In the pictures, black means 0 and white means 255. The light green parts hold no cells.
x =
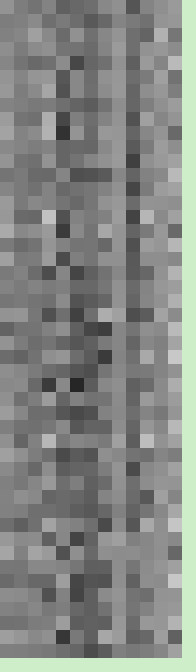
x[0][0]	147
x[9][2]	139
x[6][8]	152
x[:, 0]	[147, 125, 129, 142, 134, 148, 152, 131, 156, 163, 137, 148, 116, 133, 154, 152, 170, 122, 160, 122, 131, 118, 147, 99, 147, 108, 142, 137, 144, 156, 127, 144, 160, 138, 128, 130, 129, 110, 152, 165, 119, 106, 141, 130, 113, 158, 127]
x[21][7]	102
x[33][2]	104
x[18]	[160, 122, 124, 155, 75, 127, 117, 144, 144, 89, 142, 142, 136]
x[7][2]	121
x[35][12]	133
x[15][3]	193
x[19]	[122, 130, 108, 77, 134, 69, 96, 114, 135, 90, 103, 146, 179]
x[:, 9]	[85, 122, 111, 111, 95, 109, 101, 102, 82, 101, 90, 64, 100, 70, 107, 67, 100, 80, 89, 90, 106, 101, 78, 116, 101, 112, 120, 96, 100, 110, 101, 93, 115, 75, 110, 107, 99, 86, 128, 141, 118, 97, 115, 117, 107, 97, 120]
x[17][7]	104
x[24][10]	135
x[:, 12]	[154, 151, 118, 140, 186, 114, 126, 156, 148, 105, 142, 161, 185, 162, 143, 161, 105, 182, 136, 179, 157, 176, 139, 186, 164, 200, 146, 173, 156, 149, 184, 161, 125, 161, 148, 133, 167, 197, 137, 103, 160, 199, 148, 152, 179, 97, 160]
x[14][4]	116
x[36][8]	129
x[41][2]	104
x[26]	[142, 135, 123, 109, 102, 85, 78, 117, 136, 120, 122, 132, 146]
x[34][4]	110
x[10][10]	123
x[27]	[137, 139, 105, 59, 137, 38, 92, 136, 143, 96, 107, 138, 173]
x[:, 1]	[125, 128, 134, 124, 116, 133, 125, 127, 116, 131, 132, 116, 122, 122, 122, 106, 136, 107, 122, 130, 123, 122, 149, 115, 124, 99, 135, 139, 112, 135, 114, 101, 144, 123, 120, 143, 126, 95, 138, 129, 118, 116, 139, 126, 114, 150, 126]
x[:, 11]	[143, 148, 177, 151, 133, 160, 151, 144, 134, 148, 156, 153, 137, 156, 146, 138, 152, 150, 142, 146, 151, 145, 163, 138, 128, 131, 132, 138, 139, 120, 135, 146, 133, 144, 149, 160, 136, 143, 144, 143, 149, 140, 147, 149, 150, 158, 134]
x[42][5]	68
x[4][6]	102
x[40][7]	96
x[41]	[106, 116, 104, 104, 158, 70, 84, 82, 143, 97, 142, 140, 199]
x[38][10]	135
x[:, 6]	[110, 89, 112, 107, 102, 109, 111, 92, 110, 106, 103, 133, 82, 118, 118, 122, 116, 117, 117, 96, 104, 91, 111, 70, 96, 91, 78, 92, 114, 80, 99, 129, 83, 102, 96, 93, 88, 111, 98, 105, 95, 84, 95, 95, 97, 96, 76]
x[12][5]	79
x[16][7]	167
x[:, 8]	[144, 132, 148, 155, 146, 151, 152, 142, 147, 150, 152, 154, 135, 145, 152, 156, 148, 148, 144, 135, 145, 146, 160, 134, 134, 132, 136, 143, 139, 137, 141, 160, 136, 148, 145, 141, 129, 139, 159, 140, 141, 143, 148, 144, 152, 155, 127]
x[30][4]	137
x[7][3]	124

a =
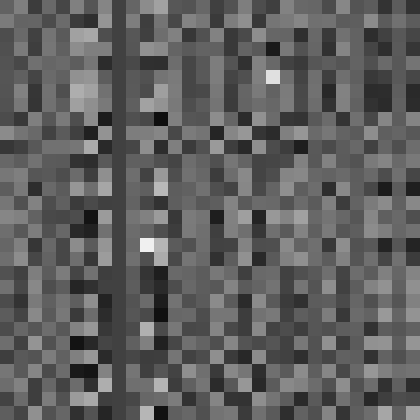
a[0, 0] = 98
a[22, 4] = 120
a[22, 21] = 94
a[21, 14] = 91
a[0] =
[98, 127, 60, 105, 70, 128, 85, 133, 65, 101, 140, 161, 87, 83, 103, 64, 82, 126, 77, 63, 130, 104, 102, 76, 135, 84, 92, 51, 92, 51]
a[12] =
[119, 127, 86, 89, 77, 107, 62, 143, 65, 110, 66, 153, 78, 113, 103, 60, 109, 137, 68, 77, 133, 136, 103, 99, 106, 93, 105, 77, 112, 70]
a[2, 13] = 55
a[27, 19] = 91
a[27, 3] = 103
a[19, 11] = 30
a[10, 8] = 65
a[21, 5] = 94
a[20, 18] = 100
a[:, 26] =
[92, 139, 45, 69, 80, 57, 44, 50, 72, 142, 65, 122, 105, 72, 123, 135, 140, 88, 111, 92, 131, 80, 99, 50, 145, 50, 151, 109, 40, 109]
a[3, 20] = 121
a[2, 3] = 116
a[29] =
[94, 69, 144, 82, 102, 48, 83, 37, 65, 83, 182, 18, 95, 103, 80, 115, 120, 59, 112, 90, 46, 98, 80, 133, 52, 94, 109, 166, 96, 162]
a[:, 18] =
[77, 56, 142, 89, 130, 128, 122, 109, 145, 53, 143, 68, 68, 73, 107, 36, 55, 78, 41, 105, 100, 139, 114, 137, 74, 140, 46, 41, 142, 112]
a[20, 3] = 78
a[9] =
[139, 116, 105, 66, 91, 64, 32, 147, 65, 125, 126, 134, 72, 123, 116, 37, 134, 151, 53, 43, 128, 150, 106, 119, 99, 91, 142, 95, 101, 88]
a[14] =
[118, 81, 130, 77, 96, 59, 74, 64, 65, 99, 70, 50, 94, 104, 88, 94, 132, 90, 107, 105, 83, 107, 91, 128, 60, 99, 123, 139, 97, 136]
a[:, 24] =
[135, 92, 113, 133, 85, 111, 130, 129, 52, 99, 92, 91, 106, 137, 60, 103, 86, 142, 130, 68, 65, 74, 56, 94, 60, 97, 72, 142, 113, 52]
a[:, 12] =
[87, 72, 129, 100, 109, 122, 124, 121, 128, 72, 127, 69, 78, 93, 94, 56, 61, 91, 73, 105, 77, 115, 103, 120, 71, 117, 67, 61, 124, 95]
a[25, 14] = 76
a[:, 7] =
[133, 149, 78, 127, 44, 93, 113, 121, 28, 147, 41, 89, 143, 166, 64, 155, 113, 149, 156, 62, 65, 35, 44, 56, 69, 42, 130, 174, 63, 37]
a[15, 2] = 98
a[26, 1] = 89
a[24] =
[110, 66, 148, 81, 109, 19, 40, 69, 65, 96, 128, 33, 71, 112, 99, 79, 134, 84, 74, 85, 65, 120, 82, 145, 60, 91, 145, 147, 94, 149]
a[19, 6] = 113
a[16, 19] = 112
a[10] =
[55, 64, 88, 113, 113, 118, 170, 41, 65, 70, 142, 45, 127, 59, 81, 154, 62, 41, 143, 76, 61, 30, 89, 75, 92, 104, 65, 101, 79, 109]
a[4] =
[83, 72, 112, 102, 106, 93, 118, 44, 65, 73, 48, 47, 109, 70, 88, 125, 84, 49, 130, 104, 66, 58, 86, 93, 85, 99, 80, 106, 88, 116]
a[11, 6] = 45
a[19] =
[81, 65, 126, 92, 124, 69, 113, 62, 65, 91, 52, 30, 105, 101, 92, 120, 106, 63, 105, 107, 65, 80, 89, 111, 68, 109, 92, 128, 102, 132]
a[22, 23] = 125
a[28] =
[67, 107, 62, 124, 82, 155, 168, 63, 65, 71, 103, 107, 124, 50, 84, 133, 52, 51, 142, 116, 93, 42, 90, 53, 113, 90, 40, 63, 77, 73]

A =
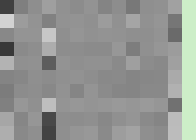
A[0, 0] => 64
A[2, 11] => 147
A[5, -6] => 137
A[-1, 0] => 174
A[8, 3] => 73
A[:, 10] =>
[143, 145, 143, 144, 140, 135, 137, 154, 138, 143]
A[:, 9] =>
[120, 165, 143, 125, 159, 133, 133, 150, 149, 163]
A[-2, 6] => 143
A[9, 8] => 157
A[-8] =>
[136, 148, 148, 199, 143, 149, 145, 147, 146, 143, 143, 147, 106]
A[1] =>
[210, 156, 147, 129, 146, 147, 144, 156, 145, 165, 145, 149, 118]
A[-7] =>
[56, 138, 142, 173, 141, 141, 139, 139, 151, 125, 144, 150, 156]
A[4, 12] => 160
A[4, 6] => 145
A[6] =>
[124, 140, 142, 136, 146, 133, 148, 139, 134, 133, 137, 137, 177]
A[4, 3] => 93
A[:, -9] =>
[145, 146, 143, 141, 147, 144, 146, 148, 142, 143]
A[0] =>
[64, 127, 142, 159, 145, 140, 147, 132, 141, 120, 143, 145, 161]
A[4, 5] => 143
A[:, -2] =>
[145, 149, 147, 150, 137, 136, 137, 150, 133, 139]
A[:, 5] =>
[140, 147, 149, 141, 143, 146, 133, 151, 141, 149]
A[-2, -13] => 166

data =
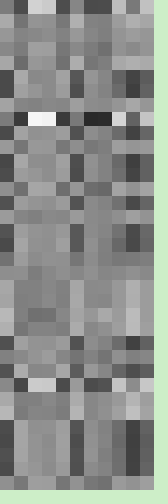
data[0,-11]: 124
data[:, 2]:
[210, 148, 136, 159, 151, 137, 149, 130, 246, 145, 152, 142, 150, 166, 148, 128, 147, 145, 140, 125, 129, 129, 112, 131, 147, 148, 135, 203, 128, 133, 144, 147, 147, 150, 158]
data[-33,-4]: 127
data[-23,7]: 130
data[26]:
[82, 172, 135, 136, 166, 92, 152, 134, 101, 78, 94]
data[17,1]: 165
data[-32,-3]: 146
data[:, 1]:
[77, 116, 132, 124, 108, 169, 160, 133, 58, 162, 118, 167, 156, 112, 156, 133, 157, 165, 156, 143, 129, 127, 128, 118, 160, 137, 172, 71, 127, 123, 165, 165, 164, 157, 120]
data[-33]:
[151, 132, 136, 141, 130, 152, 134, 127, 148, 156, 150]
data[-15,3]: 135
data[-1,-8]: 157
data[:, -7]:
[77, 120, 130, 119, 113, 162, 156, 134, 58, 157, 120, 160, 156, 110, 155, 135, 152, 159, 144, 143, 129, 128, 135, 126, 155, 134, 166, 75, 127, 124, 158, 160, 159, 154, 118]
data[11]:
[71, 167, 142, 141, 160, 78, 145, 130, 105, 63, 97]
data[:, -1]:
[193, 166, 150, 148, 170, 92, 98, 150, 196, 102, 153, 97, 97, 163, 101, 147, 104, 101, 126, 137, 156, 156, 156, 159, 97, 134, 94, 199, 158, 163, 98, 93, 96, 100, 158]
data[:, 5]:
[134, 176, 152, 137, 173, 87, 79, 158, 121, 81, 142, 78, 76, 150, 83, 154, 88, 88, 118, 135, 166, 168, 164, 171, 82, 116, 92, 154, 171, 180, 84, 77, 81, 80, 146]
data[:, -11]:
[124, 170, 151, 136, 167, 74, 74, 163, 123, 74, 153, 71, 76, 143, 81, 155, 83, 74, 114, 142, 167, 164, 184, 176, 80, 129, 82, 137, 169, 183, 76, 73, 80, 75, 144]
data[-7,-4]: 142
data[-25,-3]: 158
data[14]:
[81, 156, 148, 144, 155, 83, 138, 131, 113, 73, 101]
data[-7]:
[169, 127, 128, 136, 127, 171, 135, 142, 153, 180, 158]
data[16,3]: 144
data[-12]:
[176, 118, 131, 131, 126, 171, 136, 144, 158, 186, 159]
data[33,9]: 66

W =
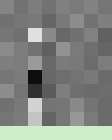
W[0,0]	132
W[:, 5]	[122, 141, 113, 122, 121, 115, 111, 137, 151]
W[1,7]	127
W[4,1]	124
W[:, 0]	[132, 113, 118, 139, 127, 118, 141, 113, 117]
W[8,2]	196
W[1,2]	121
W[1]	[113, 118, 121, 102, 121, 141, 114, 127]
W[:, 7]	[117, 127, 97, 101, 125, 107, 109, 107, 107]
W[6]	[141, 117, 48, 91, 126, 111, 107, 109]
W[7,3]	116
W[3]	[139, 124, 114, 96, 146, 122, 111, 101]
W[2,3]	137
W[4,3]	105

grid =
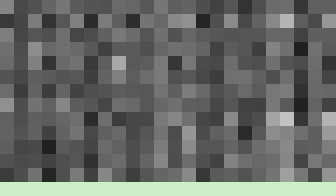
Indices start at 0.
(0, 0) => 133
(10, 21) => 92
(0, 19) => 107
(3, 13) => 109
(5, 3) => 90
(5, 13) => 87
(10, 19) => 120
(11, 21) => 69
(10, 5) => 83
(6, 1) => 60
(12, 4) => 80
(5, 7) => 99
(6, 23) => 103
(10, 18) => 109
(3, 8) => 90
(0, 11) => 118
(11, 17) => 110
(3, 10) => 80
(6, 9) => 89
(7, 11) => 103
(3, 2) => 141
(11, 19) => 108
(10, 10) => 89
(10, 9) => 77
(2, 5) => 70
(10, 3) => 32
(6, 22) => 105
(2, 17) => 85
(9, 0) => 98
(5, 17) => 113
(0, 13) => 99
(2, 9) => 107
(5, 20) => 110
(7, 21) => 33
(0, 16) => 85
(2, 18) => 86
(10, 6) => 69
